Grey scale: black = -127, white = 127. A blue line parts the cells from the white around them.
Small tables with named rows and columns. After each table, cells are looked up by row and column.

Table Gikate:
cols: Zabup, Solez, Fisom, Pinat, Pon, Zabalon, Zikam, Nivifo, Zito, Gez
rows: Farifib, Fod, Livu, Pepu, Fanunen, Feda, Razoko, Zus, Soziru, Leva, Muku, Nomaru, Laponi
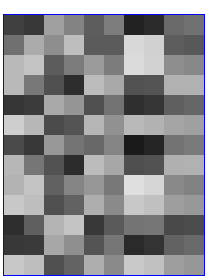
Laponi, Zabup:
72
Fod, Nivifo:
81
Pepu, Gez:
49
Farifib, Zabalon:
-2
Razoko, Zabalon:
4
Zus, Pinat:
-83
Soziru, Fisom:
-30
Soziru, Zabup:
51
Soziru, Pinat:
4
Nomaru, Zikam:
-85
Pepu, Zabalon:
40
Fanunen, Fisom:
41
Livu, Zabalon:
-3
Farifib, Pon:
-34
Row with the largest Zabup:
Feda

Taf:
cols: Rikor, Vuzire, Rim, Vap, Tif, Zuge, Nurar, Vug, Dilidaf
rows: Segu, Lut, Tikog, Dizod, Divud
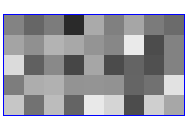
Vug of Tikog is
-47
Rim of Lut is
51
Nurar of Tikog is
-27
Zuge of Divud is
85
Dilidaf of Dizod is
98
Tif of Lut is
20
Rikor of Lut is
36
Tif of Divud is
105
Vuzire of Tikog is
-31
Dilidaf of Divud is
39
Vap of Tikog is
-57
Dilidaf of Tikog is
2
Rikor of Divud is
70
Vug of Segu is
-4
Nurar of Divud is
-51
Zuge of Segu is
0
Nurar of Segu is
38

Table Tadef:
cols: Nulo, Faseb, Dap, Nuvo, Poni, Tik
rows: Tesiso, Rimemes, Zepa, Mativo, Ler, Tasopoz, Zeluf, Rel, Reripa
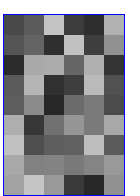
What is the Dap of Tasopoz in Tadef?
-14
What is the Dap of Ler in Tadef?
-88
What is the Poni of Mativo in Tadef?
58
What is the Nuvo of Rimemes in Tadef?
65
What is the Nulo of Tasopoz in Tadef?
46
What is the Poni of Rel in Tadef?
4
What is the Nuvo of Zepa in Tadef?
-26
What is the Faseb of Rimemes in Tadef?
-27
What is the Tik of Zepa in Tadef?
-75

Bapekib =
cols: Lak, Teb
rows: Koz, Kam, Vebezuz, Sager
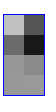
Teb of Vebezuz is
10
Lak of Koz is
65
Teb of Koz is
-42
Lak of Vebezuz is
23
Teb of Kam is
-103
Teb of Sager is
25
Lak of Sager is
24
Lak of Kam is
-20

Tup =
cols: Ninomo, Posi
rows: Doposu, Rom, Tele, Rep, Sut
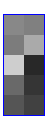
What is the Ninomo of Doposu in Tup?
8
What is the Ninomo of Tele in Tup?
78
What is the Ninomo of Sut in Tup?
-42
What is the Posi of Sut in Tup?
-62
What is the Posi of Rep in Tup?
-74
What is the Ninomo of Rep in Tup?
-22
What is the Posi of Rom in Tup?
42
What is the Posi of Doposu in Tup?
0
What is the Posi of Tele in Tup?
-87
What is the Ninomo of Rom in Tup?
-3

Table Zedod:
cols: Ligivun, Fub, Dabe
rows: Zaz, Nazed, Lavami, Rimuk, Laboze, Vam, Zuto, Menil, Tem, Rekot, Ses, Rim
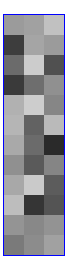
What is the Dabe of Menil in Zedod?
5
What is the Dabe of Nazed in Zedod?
27
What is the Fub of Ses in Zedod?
8
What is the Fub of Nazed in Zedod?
37
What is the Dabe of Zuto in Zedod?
-85
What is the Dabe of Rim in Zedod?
33
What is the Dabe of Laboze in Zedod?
6
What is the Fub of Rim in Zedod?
12
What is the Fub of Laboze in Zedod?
77
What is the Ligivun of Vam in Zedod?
53
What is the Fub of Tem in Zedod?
74
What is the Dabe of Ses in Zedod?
19
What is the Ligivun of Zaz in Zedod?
27
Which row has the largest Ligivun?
Rekot

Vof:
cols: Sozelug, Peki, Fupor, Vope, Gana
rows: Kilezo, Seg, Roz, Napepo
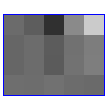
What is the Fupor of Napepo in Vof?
-14
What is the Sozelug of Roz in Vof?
-25
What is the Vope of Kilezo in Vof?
10
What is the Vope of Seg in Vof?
-14
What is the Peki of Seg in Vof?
-19
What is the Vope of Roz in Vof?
-13
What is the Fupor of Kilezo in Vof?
-79
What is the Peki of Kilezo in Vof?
-34
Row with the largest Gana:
Kilezo

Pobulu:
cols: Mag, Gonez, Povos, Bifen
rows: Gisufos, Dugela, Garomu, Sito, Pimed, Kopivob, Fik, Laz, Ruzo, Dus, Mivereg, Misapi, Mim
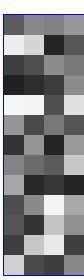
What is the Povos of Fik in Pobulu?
-90
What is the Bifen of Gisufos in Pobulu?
25
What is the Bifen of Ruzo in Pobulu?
-91
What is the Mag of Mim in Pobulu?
80
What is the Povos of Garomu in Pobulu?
13
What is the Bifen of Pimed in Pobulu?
96
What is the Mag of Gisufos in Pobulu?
-35
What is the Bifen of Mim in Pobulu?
8
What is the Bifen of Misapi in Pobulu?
-62
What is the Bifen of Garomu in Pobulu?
-7
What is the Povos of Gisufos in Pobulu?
1
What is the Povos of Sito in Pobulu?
-67
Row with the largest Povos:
Dus

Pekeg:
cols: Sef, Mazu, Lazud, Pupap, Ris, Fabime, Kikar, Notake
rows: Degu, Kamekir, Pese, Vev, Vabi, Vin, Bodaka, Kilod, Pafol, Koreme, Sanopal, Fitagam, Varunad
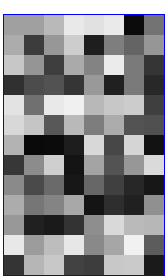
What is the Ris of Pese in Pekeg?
3
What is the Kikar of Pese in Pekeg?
-5
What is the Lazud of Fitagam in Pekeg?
61
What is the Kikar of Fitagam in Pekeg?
113
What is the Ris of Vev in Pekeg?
25
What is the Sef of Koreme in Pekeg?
44
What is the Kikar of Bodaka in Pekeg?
85
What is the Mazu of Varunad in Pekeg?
54
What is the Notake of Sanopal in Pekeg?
55
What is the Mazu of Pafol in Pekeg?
-53

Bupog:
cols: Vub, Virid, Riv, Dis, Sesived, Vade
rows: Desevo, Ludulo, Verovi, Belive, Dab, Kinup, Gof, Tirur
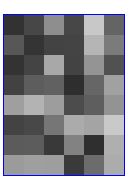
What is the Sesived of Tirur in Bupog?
-19
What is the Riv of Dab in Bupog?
29
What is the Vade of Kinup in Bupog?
73
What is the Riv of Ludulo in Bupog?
-60
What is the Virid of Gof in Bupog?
-35
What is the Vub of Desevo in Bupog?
-77
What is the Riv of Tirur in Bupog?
30
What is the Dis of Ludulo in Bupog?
-59
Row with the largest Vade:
Kinup

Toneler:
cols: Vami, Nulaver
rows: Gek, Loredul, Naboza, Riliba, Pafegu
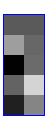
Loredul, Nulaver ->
-24
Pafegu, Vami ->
-95
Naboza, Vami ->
-125
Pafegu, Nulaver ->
5
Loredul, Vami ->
30
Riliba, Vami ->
-28
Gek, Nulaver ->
-37
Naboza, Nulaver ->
-20
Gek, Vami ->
-37
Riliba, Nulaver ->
84
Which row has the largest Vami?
Loredul

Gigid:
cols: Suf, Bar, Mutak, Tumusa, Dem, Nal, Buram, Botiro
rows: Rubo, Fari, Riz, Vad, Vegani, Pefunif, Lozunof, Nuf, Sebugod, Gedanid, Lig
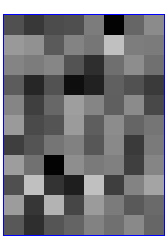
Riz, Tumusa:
-44
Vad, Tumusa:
-113
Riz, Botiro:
-15
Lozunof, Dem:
-40
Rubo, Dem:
-3
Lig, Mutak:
-42
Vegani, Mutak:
-24
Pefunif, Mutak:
-43
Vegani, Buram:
11
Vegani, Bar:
-64
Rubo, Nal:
-124

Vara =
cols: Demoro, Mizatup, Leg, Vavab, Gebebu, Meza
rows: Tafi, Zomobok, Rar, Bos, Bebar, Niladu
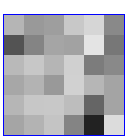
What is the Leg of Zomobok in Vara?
37
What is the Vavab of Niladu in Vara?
4
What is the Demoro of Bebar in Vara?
54
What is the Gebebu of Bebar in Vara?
-26
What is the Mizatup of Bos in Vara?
51
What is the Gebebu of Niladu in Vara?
-93
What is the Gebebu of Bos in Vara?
54
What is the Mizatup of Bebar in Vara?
71
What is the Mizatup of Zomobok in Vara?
4
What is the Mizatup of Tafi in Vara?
25
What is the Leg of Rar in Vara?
53
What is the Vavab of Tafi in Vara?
72
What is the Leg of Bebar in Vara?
72
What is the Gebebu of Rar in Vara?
-3
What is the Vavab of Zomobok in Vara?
34
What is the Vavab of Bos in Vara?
81
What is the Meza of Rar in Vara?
9
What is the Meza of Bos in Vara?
36
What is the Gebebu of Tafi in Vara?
86

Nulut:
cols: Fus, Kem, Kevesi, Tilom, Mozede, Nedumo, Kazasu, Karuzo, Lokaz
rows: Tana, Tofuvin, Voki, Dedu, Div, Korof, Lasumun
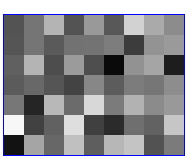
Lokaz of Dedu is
13
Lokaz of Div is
25
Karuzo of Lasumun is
-45
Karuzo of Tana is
42
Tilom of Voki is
27
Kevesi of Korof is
-30
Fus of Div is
-8
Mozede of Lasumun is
-33
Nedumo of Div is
-4
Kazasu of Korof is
-16
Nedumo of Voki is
-117
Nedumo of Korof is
-84
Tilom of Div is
-20
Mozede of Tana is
25
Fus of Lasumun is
-109
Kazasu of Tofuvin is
-67

